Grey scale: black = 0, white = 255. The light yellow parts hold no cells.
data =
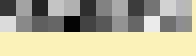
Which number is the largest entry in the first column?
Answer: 219
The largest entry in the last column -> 184
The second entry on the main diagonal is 136
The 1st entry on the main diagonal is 52
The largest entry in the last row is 234
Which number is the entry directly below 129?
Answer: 87
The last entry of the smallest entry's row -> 142

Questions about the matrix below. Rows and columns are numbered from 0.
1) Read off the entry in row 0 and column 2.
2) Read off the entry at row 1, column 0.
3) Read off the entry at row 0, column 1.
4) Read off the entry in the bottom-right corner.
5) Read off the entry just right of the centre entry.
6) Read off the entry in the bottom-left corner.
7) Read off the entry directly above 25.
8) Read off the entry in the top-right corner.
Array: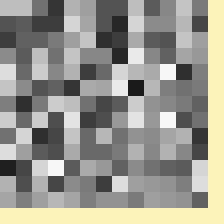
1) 113
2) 83
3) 190
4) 97
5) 91
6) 165
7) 184
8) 121

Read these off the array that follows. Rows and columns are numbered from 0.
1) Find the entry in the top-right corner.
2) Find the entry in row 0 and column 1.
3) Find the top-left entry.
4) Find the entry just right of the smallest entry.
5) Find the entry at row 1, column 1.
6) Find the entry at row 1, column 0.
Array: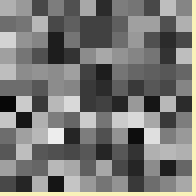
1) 133
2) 153
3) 176
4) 203
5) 117
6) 109

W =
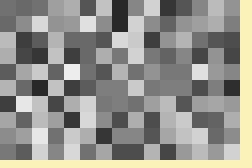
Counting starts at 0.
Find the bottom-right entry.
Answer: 210
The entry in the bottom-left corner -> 120
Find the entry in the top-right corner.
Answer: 147
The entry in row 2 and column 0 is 187
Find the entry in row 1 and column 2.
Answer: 216
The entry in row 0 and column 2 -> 113
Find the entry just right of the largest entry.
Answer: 113
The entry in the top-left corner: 113
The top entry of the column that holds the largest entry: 174
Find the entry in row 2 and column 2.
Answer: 92
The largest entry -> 237
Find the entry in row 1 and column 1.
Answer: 140
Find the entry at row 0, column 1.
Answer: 105
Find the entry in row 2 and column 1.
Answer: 62
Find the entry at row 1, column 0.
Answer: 105

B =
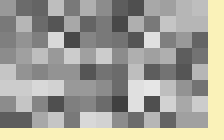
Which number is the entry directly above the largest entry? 93
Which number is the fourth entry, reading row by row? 190
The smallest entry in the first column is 93
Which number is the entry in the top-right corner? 190
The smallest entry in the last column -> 100
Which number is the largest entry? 230
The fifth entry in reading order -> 121
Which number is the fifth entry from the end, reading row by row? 107
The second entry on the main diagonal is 182
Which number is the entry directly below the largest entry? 79
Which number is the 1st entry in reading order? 153
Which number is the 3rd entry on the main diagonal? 127
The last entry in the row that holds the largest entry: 115
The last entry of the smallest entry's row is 204
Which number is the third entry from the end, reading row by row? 100
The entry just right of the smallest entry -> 224
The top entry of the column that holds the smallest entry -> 93
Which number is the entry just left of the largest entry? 224
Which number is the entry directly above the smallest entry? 107
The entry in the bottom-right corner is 160
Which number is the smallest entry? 64
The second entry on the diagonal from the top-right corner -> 182
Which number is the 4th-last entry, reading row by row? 182
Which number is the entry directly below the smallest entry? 140
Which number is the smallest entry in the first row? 79

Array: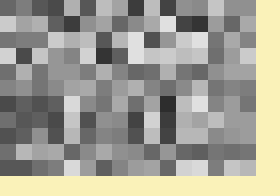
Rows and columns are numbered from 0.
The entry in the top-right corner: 144
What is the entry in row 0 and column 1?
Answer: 125
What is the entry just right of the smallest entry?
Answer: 189
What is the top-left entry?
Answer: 103
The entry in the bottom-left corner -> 87
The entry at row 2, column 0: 117
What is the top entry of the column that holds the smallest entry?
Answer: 67
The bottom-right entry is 183
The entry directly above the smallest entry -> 111
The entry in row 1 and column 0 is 203
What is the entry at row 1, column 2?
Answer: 176
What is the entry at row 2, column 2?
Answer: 125
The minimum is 45

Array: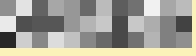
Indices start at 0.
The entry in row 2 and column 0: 40
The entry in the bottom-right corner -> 143
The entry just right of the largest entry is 167
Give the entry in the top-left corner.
143
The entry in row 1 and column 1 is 79
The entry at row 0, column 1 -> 227
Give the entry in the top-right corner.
187
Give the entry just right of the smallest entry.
206
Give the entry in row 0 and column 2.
99
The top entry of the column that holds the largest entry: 241
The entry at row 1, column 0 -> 234

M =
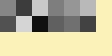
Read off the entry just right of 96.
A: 112
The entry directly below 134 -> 81
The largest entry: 213
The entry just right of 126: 150

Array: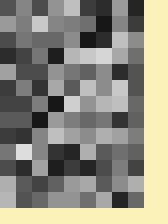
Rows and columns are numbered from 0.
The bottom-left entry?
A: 183
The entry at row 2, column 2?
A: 103
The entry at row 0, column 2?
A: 75
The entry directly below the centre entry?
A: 125
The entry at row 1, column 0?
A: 154
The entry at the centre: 207
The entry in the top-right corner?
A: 38
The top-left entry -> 83
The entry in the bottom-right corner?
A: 103
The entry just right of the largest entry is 133
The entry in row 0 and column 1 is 133
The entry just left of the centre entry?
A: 23
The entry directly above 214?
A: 44
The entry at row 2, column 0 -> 75
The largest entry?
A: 220

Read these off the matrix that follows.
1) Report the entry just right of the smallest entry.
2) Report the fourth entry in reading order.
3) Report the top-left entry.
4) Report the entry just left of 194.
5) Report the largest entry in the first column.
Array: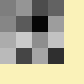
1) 157
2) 98
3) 126
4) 142
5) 186
